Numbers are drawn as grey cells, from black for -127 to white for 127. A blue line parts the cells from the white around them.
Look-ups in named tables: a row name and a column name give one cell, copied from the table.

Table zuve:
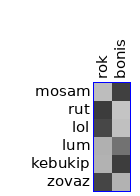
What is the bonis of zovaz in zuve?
50
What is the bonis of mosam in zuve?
-63
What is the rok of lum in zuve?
48
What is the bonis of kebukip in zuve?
-66
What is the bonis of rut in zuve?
68
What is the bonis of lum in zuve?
-13

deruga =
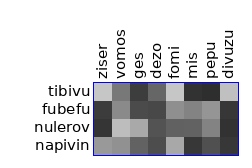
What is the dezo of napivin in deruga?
-50
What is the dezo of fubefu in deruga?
-55
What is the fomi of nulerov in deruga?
-30
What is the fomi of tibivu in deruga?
70
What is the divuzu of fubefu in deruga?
-72
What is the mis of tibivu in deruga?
-77
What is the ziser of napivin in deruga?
25
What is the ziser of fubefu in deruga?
-67
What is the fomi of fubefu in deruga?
15
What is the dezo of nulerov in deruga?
-44
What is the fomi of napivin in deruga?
40
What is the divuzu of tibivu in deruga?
64
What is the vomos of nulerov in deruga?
61
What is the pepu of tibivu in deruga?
-81
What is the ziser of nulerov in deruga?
-74
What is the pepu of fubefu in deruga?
21
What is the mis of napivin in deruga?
-72

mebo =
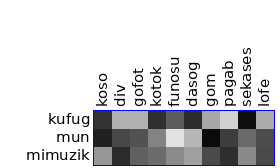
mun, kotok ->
3
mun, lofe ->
-51
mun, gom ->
-116
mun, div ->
-55
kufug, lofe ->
43
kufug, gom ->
39
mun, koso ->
-94
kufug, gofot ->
48
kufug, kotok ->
-80
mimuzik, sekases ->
10
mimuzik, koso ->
23
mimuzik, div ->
-84

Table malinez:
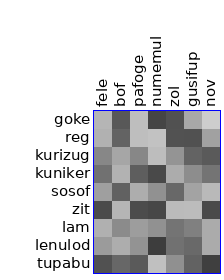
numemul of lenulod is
-66
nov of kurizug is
-37
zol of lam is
-11
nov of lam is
43
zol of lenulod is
-14
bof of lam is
11
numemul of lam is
17
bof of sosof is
-30
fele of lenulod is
27
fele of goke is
53
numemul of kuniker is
-54

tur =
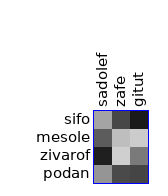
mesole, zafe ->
62
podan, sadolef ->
21
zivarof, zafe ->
79
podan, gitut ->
-58
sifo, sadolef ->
36
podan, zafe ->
-53
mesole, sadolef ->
-35
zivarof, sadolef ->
-96
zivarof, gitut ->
-5
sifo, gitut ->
-101
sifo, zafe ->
-56
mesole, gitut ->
76

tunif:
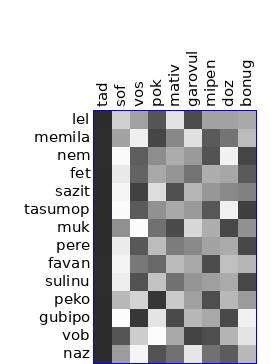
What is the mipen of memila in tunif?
-37
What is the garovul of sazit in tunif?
53
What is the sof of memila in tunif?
35
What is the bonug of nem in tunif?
-58
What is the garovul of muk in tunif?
87
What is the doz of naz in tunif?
-35
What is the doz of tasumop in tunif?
112
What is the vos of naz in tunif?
117
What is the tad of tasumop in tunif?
-83
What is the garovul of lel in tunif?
-51
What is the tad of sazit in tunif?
-83
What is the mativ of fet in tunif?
21
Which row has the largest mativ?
lel

